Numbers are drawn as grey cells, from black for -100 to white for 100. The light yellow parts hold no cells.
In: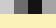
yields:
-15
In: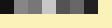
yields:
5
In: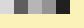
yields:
-26
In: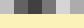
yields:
-23
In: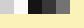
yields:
96
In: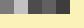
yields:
51
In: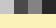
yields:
-42
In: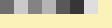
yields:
58
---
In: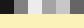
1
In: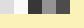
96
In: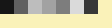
-25
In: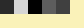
67
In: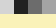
-74
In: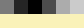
-71
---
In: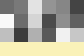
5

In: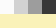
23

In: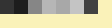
54

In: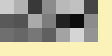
51

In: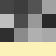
-35

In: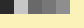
-7

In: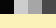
30

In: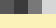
-6
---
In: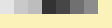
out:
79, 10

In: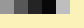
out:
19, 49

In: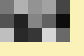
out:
-6, -18

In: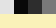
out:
78, -5

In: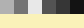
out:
39, -85

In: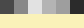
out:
-43, -66

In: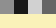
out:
12, -21

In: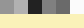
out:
17, 97
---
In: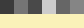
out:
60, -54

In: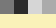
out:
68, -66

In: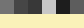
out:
56, -77

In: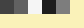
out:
92, -77

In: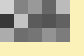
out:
64, -56

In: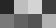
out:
66, -70
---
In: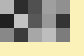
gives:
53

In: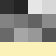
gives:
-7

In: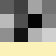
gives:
-38

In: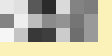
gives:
87

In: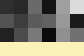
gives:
-52

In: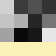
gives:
38

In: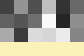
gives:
-33

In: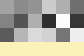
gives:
-35

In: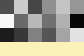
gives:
-17
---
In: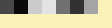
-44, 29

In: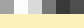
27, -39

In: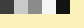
-52, -85

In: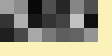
27, 16

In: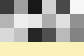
-54, 3

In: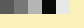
-30, 82

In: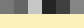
-6, 5

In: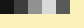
-84, -30

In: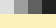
75, -73
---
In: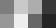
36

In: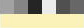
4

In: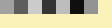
26

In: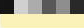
11

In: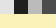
-41

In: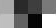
33
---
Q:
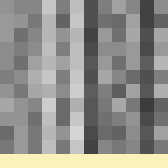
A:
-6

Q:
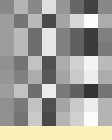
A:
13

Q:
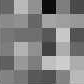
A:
3

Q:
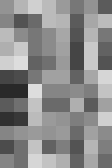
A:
4

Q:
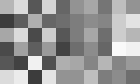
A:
72
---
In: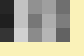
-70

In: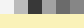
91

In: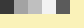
-56

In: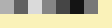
38

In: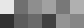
81

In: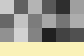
59

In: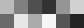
46
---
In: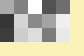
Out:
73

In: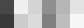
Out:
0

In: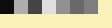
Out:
14

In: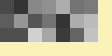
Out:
-54

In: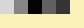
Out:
-97

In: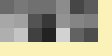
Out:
65
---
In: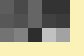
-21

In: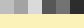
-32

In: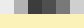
-38

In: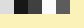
-50

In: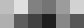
-9

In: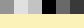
-99

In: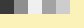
88

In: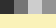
-8

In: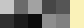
27

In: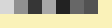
-73
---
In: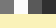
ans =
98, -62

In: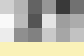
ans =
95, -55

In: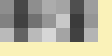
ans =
68, -54

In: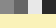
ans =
82, -68

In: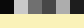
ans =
58, -93

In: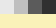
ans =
82, -62

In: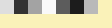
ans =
95, -78

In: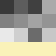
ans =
83, -55

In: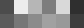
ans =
85, -63
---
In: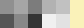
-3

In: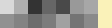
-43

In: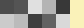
76

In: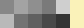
12

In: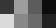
23

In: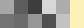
-52

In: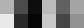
46
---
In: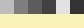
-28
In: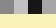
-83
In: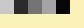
-10
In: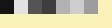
-34
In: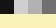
39
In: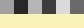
43
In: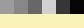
-19
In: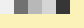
44
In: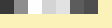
99
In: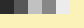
51
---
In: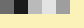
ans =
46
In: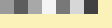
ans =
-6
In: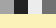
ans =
-73
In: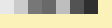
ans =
49
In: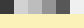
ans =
16
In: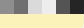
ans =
86
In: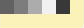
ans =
35
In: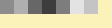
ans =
-2
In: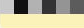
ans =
-60
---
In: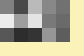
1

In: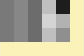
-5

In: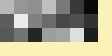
45

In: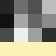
-71

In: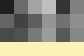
-76

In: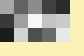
31
